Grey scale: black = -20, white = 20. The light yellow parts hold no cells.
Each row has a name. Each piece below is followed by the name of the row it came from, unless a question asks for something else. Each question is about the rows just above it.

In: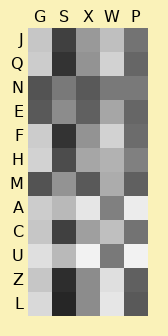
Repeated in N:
-1
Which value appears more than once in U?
18

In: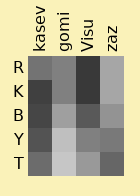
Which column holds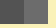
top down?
kasev
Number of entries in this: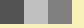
3

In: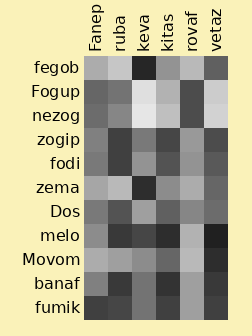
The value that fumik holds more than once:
-10
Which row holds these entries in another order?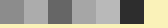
zema
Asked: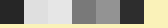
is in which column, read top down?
keva

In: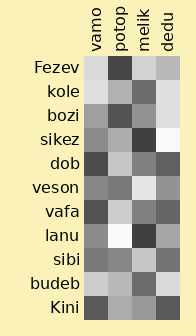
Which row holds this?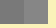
sibi
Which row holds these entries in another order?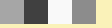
lanu
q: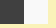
sikez
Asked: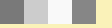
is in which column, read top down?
potop

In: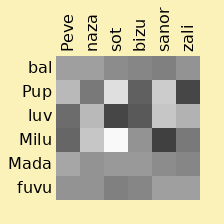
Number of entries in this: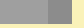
3
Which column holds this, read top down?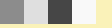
sot
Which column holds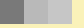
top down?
naza
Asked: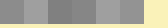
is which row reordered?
bal

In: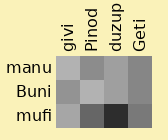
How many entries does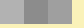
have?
3
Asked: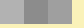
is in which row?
manu
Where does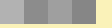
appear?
manu
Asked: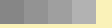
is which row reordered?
Buni
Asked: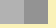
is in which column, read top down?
givi
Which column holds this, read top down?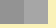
givi
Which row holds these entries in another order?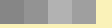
Buni

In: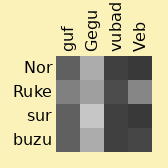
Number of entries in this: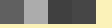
4
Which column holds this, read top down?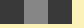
Veb
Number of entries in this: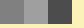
3

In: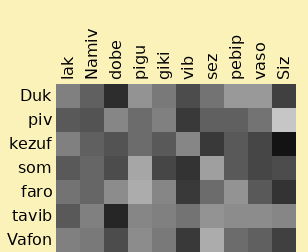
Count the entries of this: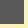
1
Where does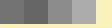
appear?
faro
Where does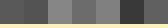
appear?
piv
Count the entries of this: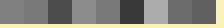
9

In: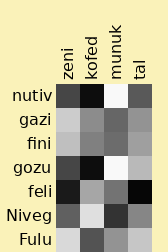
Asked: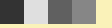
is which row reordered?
Niveg
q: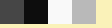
gozu
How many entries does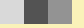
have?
3
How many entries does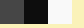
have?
3
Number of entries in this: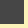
1
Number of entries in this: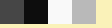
4
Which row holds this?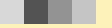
Fulu

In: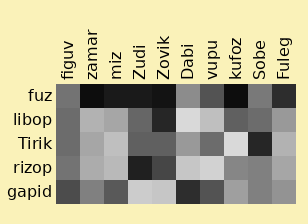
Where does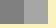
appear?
rizop
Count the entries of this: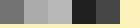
5
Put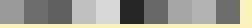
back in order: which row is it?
libop

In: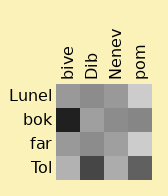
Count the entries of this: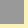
1
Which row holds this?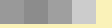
far
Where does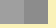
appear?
bok
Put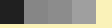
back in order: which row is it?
bok
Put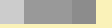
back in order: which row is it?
Lunel

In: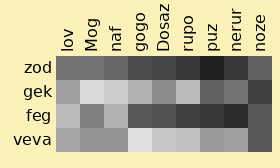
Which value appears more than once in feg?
-6
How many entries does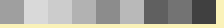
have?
9
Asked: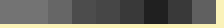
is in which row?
zod
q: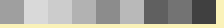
gek

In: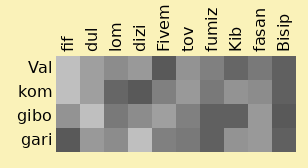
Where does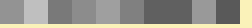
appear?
gibo
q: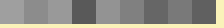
Val
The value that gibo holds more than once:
-5
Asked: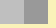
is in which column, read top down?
dul
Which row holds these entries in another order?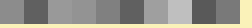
gibo
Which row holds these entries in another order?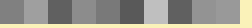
gibo

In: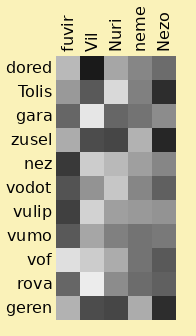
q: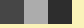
geren
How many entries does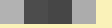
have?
4
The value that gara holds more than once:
-4
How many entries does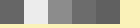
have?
5
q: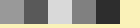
Tolis

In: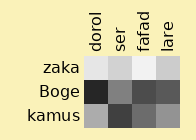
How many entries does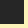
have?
1
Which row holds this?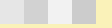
zaka

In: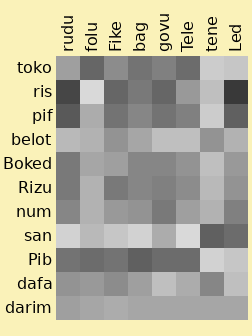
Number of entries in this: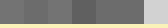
7
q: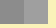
dafa
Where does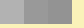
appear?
num
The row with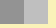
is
Boked
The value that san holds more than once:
13
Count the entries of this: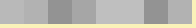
8
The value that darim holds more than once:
6

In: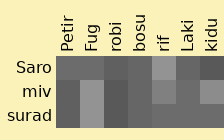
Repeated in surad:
-3
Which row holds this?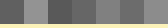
miv
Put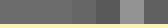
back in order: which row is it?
surad
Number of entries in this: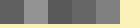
5
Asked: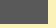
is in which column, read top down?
robi

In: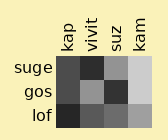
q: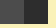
suge
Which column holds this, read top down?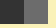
suz
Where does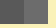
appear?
lof
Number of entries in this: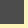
1
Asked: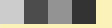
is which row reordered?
gos

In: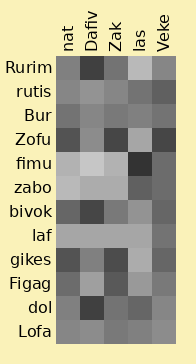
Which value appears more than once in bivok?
-4
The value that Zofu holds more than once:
-9
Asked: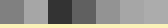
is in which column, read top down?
las
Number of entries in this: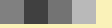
4
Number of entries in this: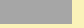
3
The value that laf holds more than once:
6

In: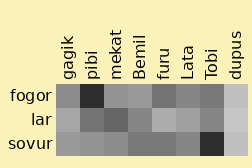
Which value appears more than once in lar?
1
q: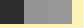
fogor
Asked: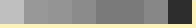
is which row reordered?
sovur

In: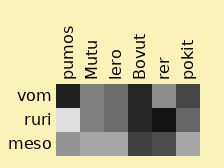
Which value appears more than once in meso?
6
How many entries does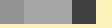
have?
4
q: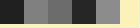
vom
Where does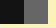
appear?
ruri
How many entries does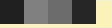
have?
4
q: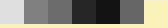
ruri

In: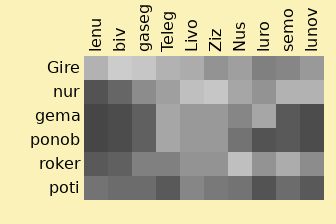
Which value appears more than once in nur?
8
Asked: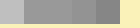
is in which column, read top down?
Livo
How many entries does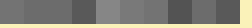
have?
10
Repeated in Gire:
8
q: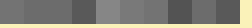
poti
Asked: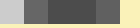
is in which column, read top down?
biv

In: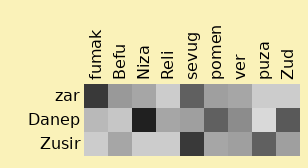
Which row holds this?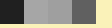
Danep
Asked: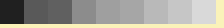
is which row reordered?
Danep
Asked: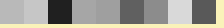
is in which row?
Danep
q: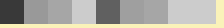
zar
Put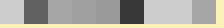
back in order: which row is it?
zar
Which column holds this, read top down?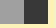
sevug

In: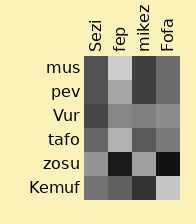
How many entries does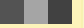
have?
3
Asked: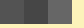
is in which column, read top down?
Sezi

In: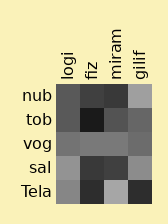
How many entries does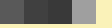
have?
4
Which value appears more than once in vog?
-1
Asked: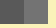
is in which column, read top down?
logi
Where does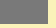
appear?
vog
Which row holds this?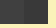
nub

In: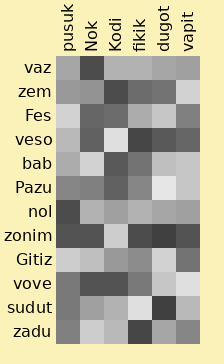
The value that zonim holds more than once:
-7
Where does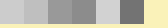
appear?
Gitiz
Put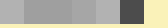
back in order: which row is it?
nol
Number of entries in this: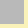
1
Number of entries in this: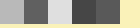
5

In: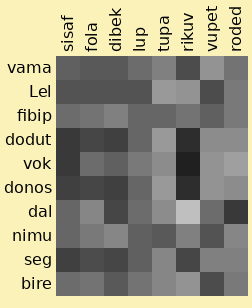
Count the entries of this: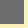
1
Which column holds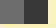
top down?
sisaf
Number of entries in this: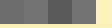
4
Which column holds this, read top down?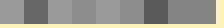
tupa

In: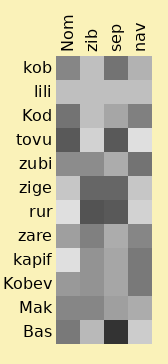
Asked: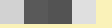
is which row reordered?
rur
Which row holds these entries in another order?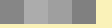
zare
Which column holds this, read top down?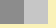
Nom
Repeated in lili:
10
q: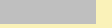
lili
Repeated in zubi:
2
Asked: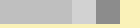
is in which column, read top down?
zib

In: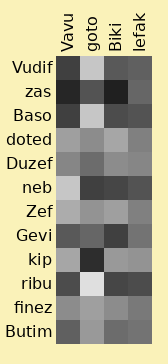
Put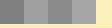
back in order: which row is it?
doted
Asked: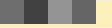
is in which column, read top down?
goto
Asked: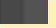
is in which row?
neb
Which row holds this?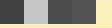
Baso
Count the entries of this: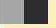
2
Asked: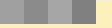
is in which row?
doted

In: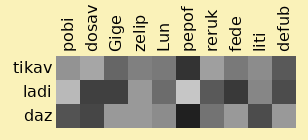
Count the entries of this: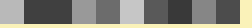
10
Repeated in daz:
4

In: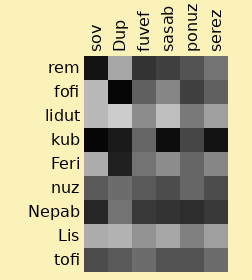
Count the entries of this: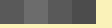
4
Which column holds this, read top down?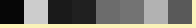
Dup
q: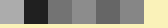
Feri

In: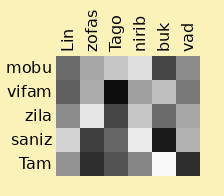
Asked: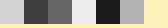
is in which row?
saniz
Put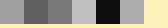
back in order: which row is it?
vifam

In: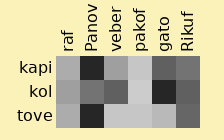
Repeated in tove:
11
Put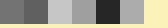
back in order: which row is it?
kapi
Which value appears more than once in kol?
-5

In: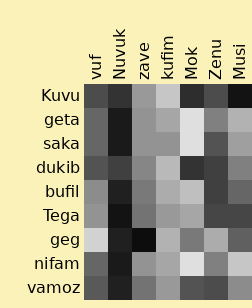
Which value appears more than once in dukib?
-10
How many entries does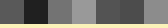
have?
7
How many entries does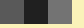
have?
3
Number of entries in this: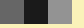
3
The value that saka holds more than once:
3
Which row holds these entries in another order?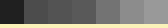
vamoz

